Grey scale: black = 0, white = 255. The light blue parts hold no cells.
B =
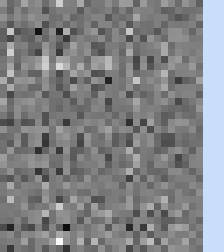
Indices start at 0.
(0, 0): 151
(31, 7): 115
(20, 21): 142
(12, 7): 120
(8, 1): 138
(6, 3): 129
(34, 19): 101
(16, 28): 124
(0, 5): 141
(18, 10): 130
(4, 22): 86
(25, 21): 139
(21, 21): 119
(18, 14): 142
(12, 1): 170
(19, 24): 83
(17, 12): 137
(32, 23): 89
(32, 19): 132
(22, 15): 72
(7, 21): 123
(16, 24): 97
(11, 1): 100
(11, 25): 60
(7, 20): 119
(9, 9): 180
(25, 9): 102
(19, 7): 117
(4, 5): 18
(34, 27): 114
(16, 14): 117
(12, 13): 82
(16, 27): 108
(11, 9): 117
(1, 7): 115
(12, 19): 108
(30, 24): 138
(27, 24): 112
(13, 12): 124

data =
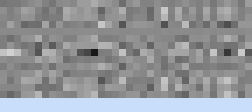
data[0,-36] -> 118
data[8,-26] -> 122
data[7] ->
[194, 208, 190, 144, 126, 85, 179, 175, 144, 131, 148, 84, 70, 24, 125, 127, 145, 193, 123, 103, 172, 159, 131, 141, 167, 164, 164, 141, 163, 120, 196, 119, 55, 112, 201, 88]
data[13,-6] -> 118
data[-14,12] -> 156
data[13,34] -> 112
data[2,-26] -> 153
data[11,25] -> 154
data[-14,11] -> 156
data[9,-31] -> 123
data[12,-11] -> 177
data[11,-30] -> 113
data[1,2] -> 139
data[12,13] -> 153
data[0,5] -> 145
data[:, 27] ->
[133, 153, 144, 114, 138, 143, 121, 141, 142, 124, 144, 159, 141, 147]
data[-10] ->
[138, 137, 138, 138, 138, 137, 136, 138, 136, 139, 138, 140, 140, 141, 137, 138, 139, 137, 137, 138, 138, 137, 137, 140, 138, 139, 139, 138, 137, 140, 137, 139, 139, 138, 137, 141]
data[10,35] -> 128
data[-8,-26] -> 152
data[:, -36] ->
[118, 143, 136, 132, 138, 126, 125, 194, 142, 125, 142, 144, 135, 122]
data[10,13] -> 135
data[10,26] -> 113
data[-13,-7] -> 167
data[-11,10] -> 130
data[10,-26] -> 129
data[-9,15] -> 126
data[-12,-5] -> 155
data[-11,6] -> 163
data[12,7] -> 113
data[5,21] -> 147
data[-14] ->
[118, 122, 122, 129, 138, 145, 130, 118, 137, 141, 136, 156, 156, 171, 156, 149, 139, 110, 141, 152, 130, 130, 141, 130, 127, 134, 143, 133, 127, 139, 120, 137, 151, 139, 120, 157]
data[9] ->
[125, 141, 129, 117, 125, 123, 142, 113, 140, 140, 136, 148, 143, 153, 175, 158, 141, 99, 139, 150, 138, 130, 139, 113, 130, 139, 166, 124, 123, 126, 129, 121, 118, 124, 135, 156]
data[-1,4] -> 154
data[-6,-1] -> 124
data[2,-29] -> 125

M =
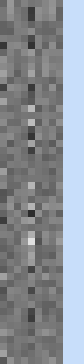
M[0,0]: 103
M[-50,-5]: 59
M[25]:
[126, 108, 120, 114, 118, 118, 116, 110, 120]
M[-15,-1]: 132
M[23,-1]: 118
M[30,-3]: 106
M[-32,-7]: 116
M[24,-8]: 98
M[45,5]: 134
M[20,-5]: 164
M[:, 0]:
[103, 119, 119, 98, 98, 125, 55, 103, 146, 138, 161, 137, 67, 118, 162, 117, 128, 139, 109, 132, 130, 113, 108, 100, 157, 126, 136, 84, 88, 119, 100, 61, 120, 127, 104, 97, 117, 105, 92, 161, 114, 82, 96, 112, 101, 115, 125, 149, 116, 132, 161, 88]
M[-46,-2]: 141
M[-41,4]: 124
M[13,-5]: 84
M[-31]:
[113, 128, 125, 110, 63, 134, 112, 127, 103]
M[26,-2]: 103
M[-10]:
[96, 127, 120, 126, 111, 117, 111, 123, 118]
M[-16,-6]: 127
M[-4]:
[116, 103, 121, 119, 125, 114, 107, 106, 122]
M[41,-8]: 133
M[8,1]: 124
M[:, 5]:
[121, 143, 140, 117, 107, 131, 131, 103, 117, 114, 109, 116, 131, 128, 133, 93, 120, 96, 130, 142, 101, 134, 120, 118, 117, 118, 98, 104, 120, 101, 141, 98, 116, 101, 84, 103, 101, 104, 129, 120, 108, 127, 117, 109, 127, 134, 122, 131, 114, 125, 123, 119]
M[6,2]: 137
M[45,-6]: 106
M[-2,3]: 104
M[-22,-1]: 97
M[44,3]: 110
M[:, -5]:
[117, 56, 59, 100, 140, 74, 50, 153, 128, 141, 164, 124, 57, 84, 90, 186, 117, 188, 78, 53, 164, 63, 104, 110, 127, 118, 182, 136, 104, 181, 44, 157, 110, 175, 224, 145, 163, 155, 67, 137, 131, 73, 111, 133, 69, 60, 105, 92, 125, 97, 111, 114]
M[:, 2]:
[110, 120, 124, 128, 125, 122, 137, 114, 113, 110, 97, 118, 133, 126, 116, 112, 114, 107, 125, 117, 116, 125, 124, 121, 111, 120, 106, 129, 120, 100, 134, 120, 127, 107, 104, 123, 115, 115, 133, 107, 118, 129, 120, 120, 130, 126, 120, 113, 121, 120, 116, 118]
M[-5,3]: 109
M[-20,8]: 117
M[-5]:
[149, 135, 113, 109, 92, 131, 144, 133, 112]

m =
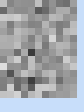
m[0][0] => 193
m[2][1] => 196
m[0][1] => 133
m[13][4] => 184
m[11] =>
[128, 140, 107, 121, 62, 110, 129, 172, 111, 148, 150]
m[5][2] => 180
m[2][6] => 144
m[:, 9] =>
[111, 172, 149, 132, 182, 163, 178, 157, 204, 172, 154, 148, 157, 155]
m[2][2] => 204
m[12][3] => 149
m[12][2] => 105
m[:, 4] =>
[143, 149, 145, 131, 165, 129, 141, 59, 191, 190, 173, 62, 92, 184]
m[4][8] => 127
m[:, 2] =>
[147, 141, 204, 162, 187, 180, 189, 111, 204, 147, 155, 107, 105, 210]
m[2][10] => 157
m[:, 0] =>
[193, 106, 201, 171, 160, 176, 173, 156, 138, 222, 140, 128, 126, 194]
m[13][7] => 149
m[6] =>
[173, 173, 189, 147, 141, 182, 122, 164, 181, 178, 152]
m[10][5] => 141
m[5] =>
[176, 172, 180, 163, 129, 169, 137, 213, 137, 163, 134]
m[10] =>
[140, 84, 155, 191, 173, 141, 177, 186, 140, 154, 143]
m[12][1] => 205
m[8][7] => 141
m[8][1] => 177
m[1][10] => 135

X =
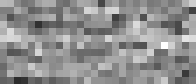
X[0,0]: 185
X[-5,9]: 154
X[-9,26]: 180
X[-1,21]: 126
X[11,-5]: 200
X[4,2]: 171
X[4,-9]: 200
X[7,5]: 213
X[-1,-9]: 156
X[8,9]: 151
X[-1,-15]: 146
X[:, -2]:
[177, 108, 118, 180, 114, 227, 111, 145, 95, 145, 57, 101]
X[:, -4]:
[121, 150, 119, 93, 128, 183, 208, 173, 134, 147, 134, 126]
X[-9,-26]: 123
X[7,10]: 116
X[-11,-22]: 132
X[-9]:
[188, 136, 123, 133, 101, 49, 84, 97, 88, 113, 118, 102, 142, 145, 148, 144, 89, 112, 165, 219, 176, 133, 132, 85, 93, 73, 180, 168]
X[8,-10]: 149
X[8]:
[131, 157, 141, 137, 109, 98, 146, 142, 134, 151, 136, 108, 137, 146, 139, 168, 169, 165, 149, 202, 191, 142, 119, 130, 134, 87, 95, 145]
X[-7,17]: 178
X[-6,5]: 182
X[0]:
[185, 182, 137, 116, 124, 159, 173, 171, 118, 109, 139, 169, 165, 152, 70, 142, 159, 123, 143, 127, 145, 121, 126, 141, 121, 134, 177, 206]
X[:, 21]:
[121, 133, 183, 133, 190, 195, 178, 208, 142, 119, 156, 126]
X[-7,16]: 172
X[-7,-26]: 210
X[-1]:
[97, 104, 44, 51, 102, 89, 117, 93, 109, 114, 151, 125, 184, 146, 146, 139, 136, 118, 135, 156, 153, 126, 167, 200, 126, 88, 101, 118]
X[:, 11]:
[169, 132, 145, 102, 154, 160, 193, 106, 108, 167, 160, 125]
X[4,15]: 98
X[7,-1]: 161
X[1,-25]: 146
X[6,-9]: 86
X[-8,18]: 182
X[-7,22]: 184

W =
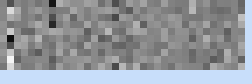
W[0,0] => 131
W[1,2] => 169
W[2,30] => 129
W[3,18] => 135
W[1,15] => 158
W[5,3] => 168
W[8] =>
[138, 244, 99, 129, 130, 136, 136, 92, 127, 144, 144, 147, 153, 137, 131, 158, 172, 121, 110, 141, 153, 141, 157, 130, 135, 132, 129, 107, 125, 124, 92, 107, 166, 142, 100]
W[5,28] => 134
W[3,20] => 96
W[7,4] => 112
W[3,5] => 169
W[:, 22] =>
[124, 140, 131, 147, 135, 132, 119, 118, 157, 143]
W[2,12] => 126
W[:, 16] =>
[78, 144, 72, 137, 119, 152, 104, 126, 172, 74]
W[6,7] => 114
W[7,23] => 163
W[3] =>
[145, 114, 126, 125, 146, 169, 148, 39, 124, 144, 122, 123, 164, 128, 155, 144, 137, 126, 135, 177, 96, 142, 147, 129, 144, 151, 111, 148, 136, 164, 114, 128, 154, 133, 169]
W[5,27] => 97
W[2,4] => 133
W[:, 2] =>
[133, 169, 155, 126, 140, 150, 165, 116, 99, 146]
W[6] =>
[137, 80, 165, 159, 124, 148, 126, 114, 155, 140, 126, 109, 164, 137, 131, 136, 104, 100, 117, 114, 145, 134, 119, 118, 150, 145, 128, 143, 134, 149, 111, 132, 132, 124, 166]
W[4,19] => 166
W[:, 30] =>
[116, 113, 129, 114, 130, 135, 111, 130, 92, 170]
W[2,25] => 147
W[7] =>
[150, 197, 116, 144, 112, 92, 135, 121, 164, 123, 168, 122, 116, 137, 106, 136, 126, 130, 115, 144, 136, 127, 118, 163, 127, 133, 127, 103, 128, 120, 130, 104, 174, 128, 154]
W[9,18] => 134
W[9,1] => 216
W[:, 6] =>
[128, 135, 142, 148, 151, 119, 126, 135, 136, 130]
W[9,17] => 182
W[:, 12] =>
[161, 128, 126, 164, 95, 109, 164, 116, 153, 113]
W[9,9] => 132
